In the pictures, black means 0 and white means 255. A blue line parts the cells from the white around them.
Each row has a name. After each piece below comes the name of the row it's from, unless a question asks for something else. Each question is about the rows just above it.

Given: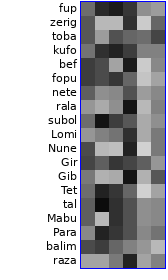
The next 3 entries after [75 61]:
[102 129 150]
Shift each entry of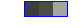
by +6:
[ 67  81 169]
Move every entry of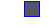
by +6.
[93]
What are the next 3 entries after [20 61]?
[ 87 170 143]
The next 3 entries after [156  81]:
[102 109  69]
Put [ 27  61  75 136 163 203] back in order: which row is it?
bef

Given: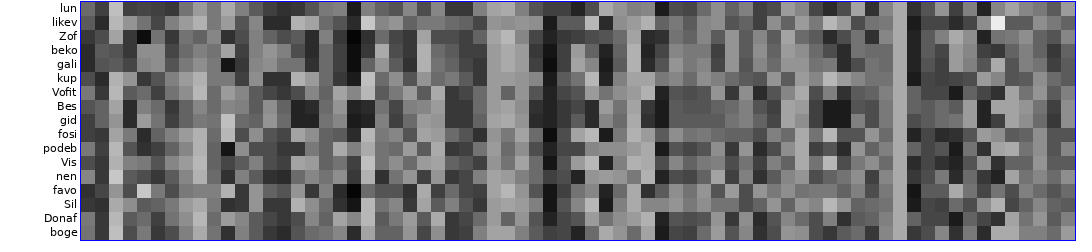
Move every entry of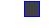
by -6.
[58]
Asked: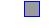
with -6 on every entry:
[149]

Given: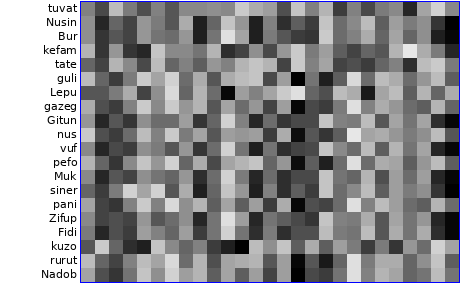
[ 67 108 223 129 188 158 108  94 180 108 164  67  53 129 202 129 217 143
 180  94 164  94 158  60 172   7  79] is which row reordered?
pani
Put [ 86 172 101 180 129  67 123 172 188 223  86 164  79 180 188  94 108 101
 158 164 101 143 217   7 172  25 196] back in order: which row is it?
rurut
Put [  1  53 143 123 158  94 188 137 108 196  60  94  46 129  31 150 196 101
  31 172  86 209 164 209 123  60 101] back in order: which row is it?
siner
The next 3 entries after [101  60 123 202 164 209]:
[108 172  86]
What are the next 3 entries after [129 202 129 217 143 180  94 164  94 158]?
[ 60 172   7]

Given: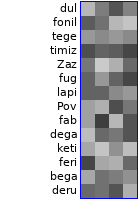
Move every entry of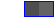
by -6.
[72 93]
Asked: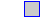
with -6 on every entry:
[196]
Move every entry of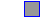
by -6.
[146]
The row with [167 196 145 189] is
keti

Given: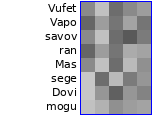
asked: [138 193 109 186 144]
Mas
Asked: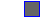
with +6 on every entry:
[108]
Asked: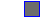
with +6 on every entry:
[115]
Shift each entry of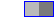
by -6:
[180 117]
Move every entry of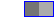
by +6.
[123 177]
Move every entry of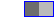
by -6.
[103 180]

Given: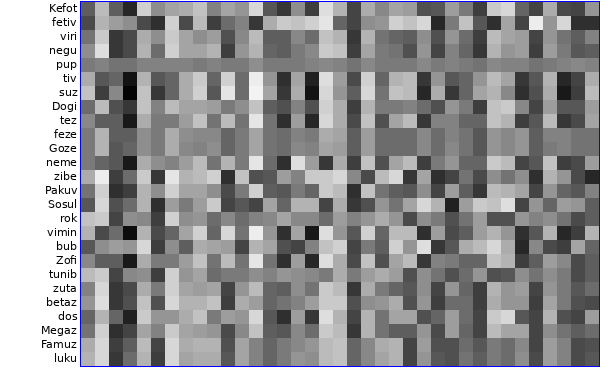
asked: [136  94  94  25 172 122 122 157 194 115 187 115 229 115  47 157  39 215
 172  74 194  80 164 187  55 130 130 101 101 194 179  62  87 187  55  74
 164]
tez
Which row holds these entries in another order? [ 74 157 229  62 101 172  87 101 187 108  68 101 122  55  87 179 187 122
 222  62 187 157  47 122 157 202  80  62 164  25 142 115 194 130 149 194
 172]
neme
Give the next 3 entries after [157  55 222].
[179  68 179]
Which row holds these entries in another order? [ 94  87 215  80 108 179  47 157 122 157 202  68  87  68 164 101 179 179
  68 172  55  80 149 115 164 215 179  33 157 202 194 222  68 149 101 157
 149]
Sosul
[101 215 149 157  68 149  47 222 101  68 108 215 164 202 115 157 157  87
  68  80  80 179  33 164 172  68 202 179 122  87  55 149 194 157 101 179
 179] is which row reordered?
dos
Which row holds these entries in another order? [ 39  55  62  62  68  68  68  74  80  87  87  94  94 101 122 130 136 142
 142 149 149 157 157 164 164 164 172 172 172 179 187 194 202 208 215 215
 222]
Kefot

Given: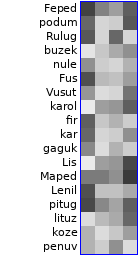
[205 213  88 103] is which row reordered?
podum
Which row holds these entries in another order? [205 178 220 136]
gaguk
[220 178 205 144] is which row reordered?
penuv
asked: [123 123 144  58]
Maped
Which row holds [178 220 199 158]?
koze

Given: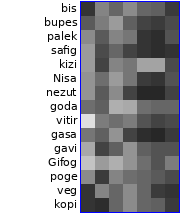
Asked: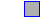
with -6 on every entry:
[169]
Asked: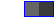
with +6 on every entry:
[108  65]
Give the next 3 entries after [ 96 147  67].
[45 39 59]

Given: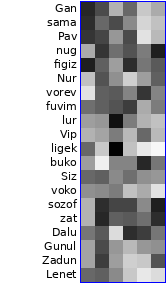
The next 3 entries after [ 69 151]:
[ 75 226 185]
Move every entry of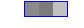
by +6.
[144 130 199]

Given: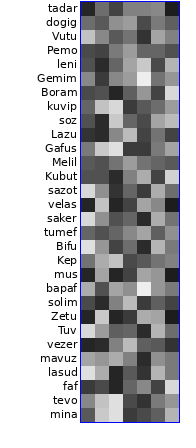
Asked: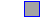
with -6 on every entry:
[158]
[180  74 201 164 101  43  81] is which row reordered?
leni

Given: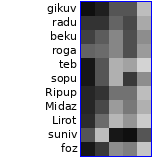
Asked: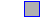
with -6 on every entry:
[170]
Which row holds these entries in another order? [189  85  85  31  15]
gikuv
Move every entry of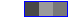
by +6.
[ 78 161 127]
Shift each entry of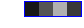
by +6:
[ 29  91 182  63]
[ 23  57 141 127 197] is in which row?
foz

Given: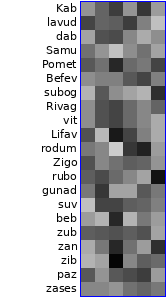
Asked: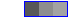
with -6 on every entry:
[ 82 136 157]
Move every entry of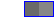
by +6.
[112 141]
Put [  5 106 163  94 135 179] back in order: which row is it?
zib
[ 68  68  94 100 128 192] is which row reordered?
suv
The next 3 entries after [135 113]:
[ 94 100 148]

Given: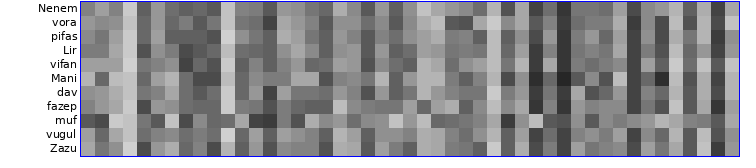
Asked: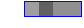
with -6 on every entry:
[153  90 138 138]
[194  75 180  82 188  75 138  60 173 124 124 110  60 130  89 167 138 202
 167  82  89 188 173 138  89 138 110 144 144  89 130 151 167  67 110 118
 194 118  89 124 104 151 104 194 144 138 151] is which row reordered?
vora

